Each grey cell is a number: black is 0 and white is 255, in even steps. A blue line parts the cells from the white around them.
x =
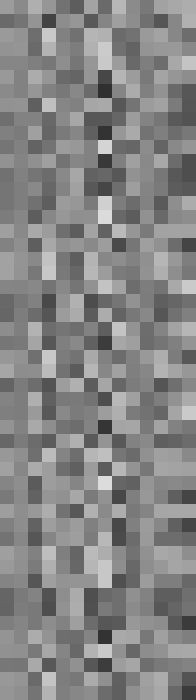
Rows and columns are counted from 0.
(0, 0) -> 156
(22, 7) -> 172
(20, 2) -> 136
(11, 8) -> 127
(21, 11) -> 95
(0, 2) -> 175
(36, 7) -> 138
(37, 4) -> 144
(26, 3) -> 187
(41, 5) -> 148
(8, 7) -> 88
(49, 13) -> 59
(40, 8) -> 142
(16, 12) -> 163
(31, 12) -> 99
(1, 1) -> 116
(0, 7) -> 106
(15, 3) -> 135
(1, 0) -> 106
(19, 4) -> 121
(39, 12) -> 164
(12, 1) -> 129
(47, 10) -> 110
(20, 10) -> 125
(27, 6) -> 92
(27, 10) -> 131
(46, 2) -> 121
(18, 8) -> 141
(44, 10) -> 145
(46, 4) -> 133
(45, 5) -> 109
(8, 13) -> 83
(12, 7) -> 103
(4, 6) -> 150
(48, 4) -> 125
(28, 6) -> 115
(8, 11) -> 118
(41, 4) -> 147
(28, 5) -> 122
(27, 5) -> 176

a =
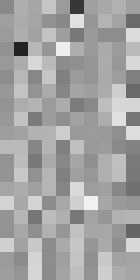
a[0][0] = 137
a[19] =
[158, 149, 214, 139, 163, 190, 147, 206, 172, 165]
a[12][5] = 159
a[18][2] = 212
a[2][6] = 154
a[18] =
[155, 139, 212, 141, 159, 195, 143, 200, 161, 163]
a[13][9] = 113
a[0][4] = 155
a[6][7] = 172
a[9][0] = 158
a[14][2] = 212
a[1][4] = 136
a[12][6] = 151
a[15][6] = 163
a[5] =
[141, 183, 135, 197, 128, 155, 149, 170, 157, 128]
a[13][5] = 217
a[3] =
[146, 35, 183, 150, 238, 174, 154, 170, 155, 186]
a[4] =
[153, 172, 215, 186, 140, 144, 149, 171, 151, 216]
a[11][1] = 188
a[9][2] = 178
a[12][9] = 120
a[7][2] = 179
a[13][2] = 160
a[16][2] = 143
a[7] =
[147, 173, 179, 155, 171, 124, 137, 189, 215, 214]
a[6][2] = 147
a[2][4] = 158
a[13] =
[165, 172, 160, 181, 133, 217, 157, 160, 135, 113]
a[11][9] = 122
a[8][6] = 153
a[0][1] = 174
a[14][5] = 207
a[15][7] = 150
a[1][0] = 159
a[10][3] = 179
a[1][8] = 163

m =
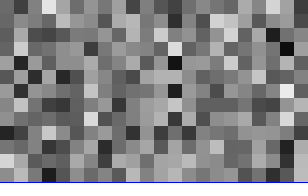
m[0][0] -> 106
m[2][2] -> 77
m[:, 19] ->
[212, 139, 30, 116, 111, 88, 133, 68, 130, 148, 104, 139, 47]
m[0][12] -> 66
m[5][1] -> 158
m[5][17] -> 147
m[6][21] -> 96
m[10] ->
[117, 104, 130, 54, 77, 130, 166, 44, 108, 138, 166, 89, 164, 108, 146, 189, 101, 102, 161, 104, 34, 172]
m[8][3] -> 109
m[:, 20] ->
[162, 155, 113, 14, 180, 99, 235, 148, 216, 126, 34, 50, 88]
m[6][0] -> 154
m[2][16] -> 211
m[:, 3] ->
[228, 103, 69, 114, 95, 165, 136, 64, 109, 200, 54, 106, 29]
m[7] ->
[134, 194, 115, 64, 55, 96, 127, 152, 55, 128, 157, 167, 197, 144, 96, 96, 96, 117, 74, 68, 148, 181]
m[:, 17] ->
[171, 159, 98, 117, 98, 147, 133, 117, 169, 146, 102, 114, 82]
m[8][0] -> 144
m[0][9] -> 69
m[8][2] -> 100
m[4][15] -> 124
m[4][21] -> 96
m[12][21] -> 188
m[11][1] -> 169
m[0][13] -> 111
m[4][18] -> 149
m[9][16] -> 110
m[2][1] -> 169
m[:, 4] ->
[165, 187, 88, 142, 142, 40, 111, 55, 90, 139, 77, 95, 85]
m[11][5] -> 169
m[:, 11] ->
[85, 141, 203, 99, 149, 178, 150, 167, 179, 61, 89, 164, 163]
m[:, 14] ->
[136, 79, 98, 119, 154, 97, 131, 96, 79, 130, 146, 145, 118]

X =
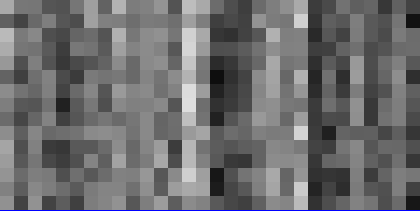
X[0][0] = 169
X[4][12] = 101
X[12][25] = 127
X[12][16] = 81
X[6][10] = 138
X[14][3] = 67
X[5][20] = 103
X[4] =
[152, 80, 127, 83, 56, 74, 84, 99, 139, 105, 138, 143, 101, 196, 121, 43, 56, 82, 104, 168, 117, 122, 47, 91, 71, 153, 77, 108, 128, 88]
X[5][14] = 118
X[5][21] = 176
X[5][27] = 102
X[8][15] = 33
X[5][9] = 105
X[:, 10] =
[129, 123, 140, 139, 138, 132, 138, 129, 137, 137, 133, 124, 151, 143, 126]
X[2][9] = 119
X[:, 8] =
[179, 126, 177, 160, 139, 120, 154, 137, 106, 136, 141, 163, 129, 132, 146]
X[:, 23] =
[74, 95, 87, 64, 91, 113, 100, 111, 76, 32, 62, 102, 53, 67, 78]
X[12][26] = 60
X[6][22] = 44
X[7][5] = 90
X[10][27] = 105
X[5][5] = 59
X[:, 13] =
[189, 159, 209, 213, 196, 179, 220, 222, 191, 154, 182, 184, 207, 169, 139]
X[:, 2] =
[118, 105, 136, 115, 127, 111, 103, 85, 102, 134, 129, 118, 126, 136, 146]
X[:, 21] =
[170, 208, 129, 130, 122, 176, 150, 117, 157, 211, 122, 143, 149, 203, 186]
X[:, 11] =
[148, 121, 145, 131, 143, 116, 113, 137, 101, 102, 156, 168, 87, 92, 156]
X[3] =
[172, 118, 115, 90, 61, 120, 115, 90, 160, 131, 139, 131, 87, 213, 155, 79, 80, 92, 114, 142, 129, 130, 62, 64, 99, 112, 75, 84, 107, 109]
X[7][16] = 59
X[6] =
[140, 115, 103, 128, 67, 106, 134, 85, 154, 133, 138, 113, 130, 220, 157, 34, 55, 72, 134, 161, 115, 150, 44, 100, 59, 125, 66, 82, 129, 96]
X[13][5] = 90
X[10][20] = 132
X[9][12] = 109
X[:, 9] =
[124, 110, 119, 131, 105, 105, 133, 128, 118, 115, 104, 107, 127, 112, 87]
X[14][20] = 133

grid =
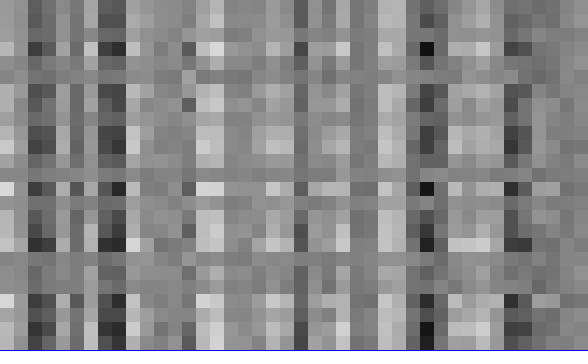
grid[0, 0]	154
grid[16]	[183, 146, 72, 105, 152, 108, 180, 87, 59, 174, 133, 135, 146, 95, 188, 203, 143, 147, 132, 175, 152, 79, 155, 144, 191, 114, 120, 193, 181, 94, 56, 119, 155, 148, 175, 150, 81, 109, 118, 132, 121, 136]
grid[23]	[185, 156, 52, 74, 167, 112, 191, 53, 43, 204, 153, 116, 131, 102, 187, 206, 150, 139, 151, 188, 168, 73, 150, 156, 208, 126, 131, 192, 171, 109, 21, 106, 187, 189, 205, 156, 64, 66, 107, 112, 135, 131]
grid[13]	[215, 146, 61, 89, 173, 85, 166, 86, 41, 186, 127, 125, 142, 93, 212, 211, 147, 145, 145, 198, 171, 93, 166, 182, 180, 112, 110, 195, 166, 95, 22, 111, 185, 147, 173, 176, 47, 92, 158, 160, 113, 121]
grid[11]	[162, 140, 100, 114, 150, 110, 144, 96, 89, 164, 145, 147, 139, 126, 176, 180, 133, 138, 142, 153, 152, 114, 138, 135, 155, 118, 127, 183, 174, 114, 98, 98, 149, 138, 154, 149, 89, 120, 145, 130, 122, 139]
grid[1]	[155, 143, 89, 108, 145, 116, 166, 80, 80, 170, 158, 142, 139, 126, 166, 193, 136, 137, 138, 155, 143, 90, 146, 122, 169, 117, 132, 184, 179, 120, 75, 96, 145, 158, 176, 145, 98, 105, 117, 111, 135, 148]
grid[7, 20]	152
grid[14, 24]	146
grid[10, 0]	201
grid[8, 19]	152
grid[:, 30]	[95, 75, 119, 17, 85, 130, 69, 62, 101, 63, 64, 98, 134, 22, 131, 81, 56, 33, 122, 96, 113, 44, 78, 21, 31]
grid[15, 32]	153
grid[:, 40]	[132, 135, 125, 132, 135, 136, 132, 119, 126, 127, 116, 122, 125, 113, 125, 118, 121, 133, 134, 131, 130, 113, 133, 135, 127]
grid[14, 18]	145
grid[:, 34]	[166, 176, 148, 198, 160, 142, 178, 163, 149, 176, 174, 154, 135, 173, 142, 158, 175, 203, 143, 160, 148, 172, 180, 205, 186]
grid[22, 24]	178
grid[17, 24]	199
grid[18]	[132, 136, 120, 116, 135, 125, 130, 109, 119, 146, 148, 133, 125, 149, 135, 140, 126, 124, 140, 135, 137, 126, 128, 122, 131, 128, 133, 144, 144, 136, 122, 108, 136, 145, 143, 137, 121, 115, 129, 117, 134, 134]
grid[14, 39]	123
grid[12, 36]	126
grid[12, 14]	137
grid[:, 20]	[138, 143, 151, 157, 126, 129, 160, 152, 148, 173, 184, 152, 135, 171, 151, 156, 152, 179, 137, 134, 126, 180, 156, 168, 148]
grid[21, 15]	200
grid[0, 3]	112
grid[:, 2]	[93, 89, 104, 60, 103, 115, 78, 87, 105, 78, 66, 100, 119, 61, 112, 88, 72, 49, 120, 103, 107, 61, 80, 52, 66]
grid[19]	[142, 136, 103, 123, 136, 125, 162, 99, 97, 152, 142, 141, 140, 111, 153, 174, 137, 140, 127, 141, 134, 97, 138, 121, 165, 121, 132, 168, 165, 115, 96, 115, 134, 142, 160, 131, 112, 122, 112, 115, 131, 144]
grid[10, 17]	135
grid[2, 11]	139
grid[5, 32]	123
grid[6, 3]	88
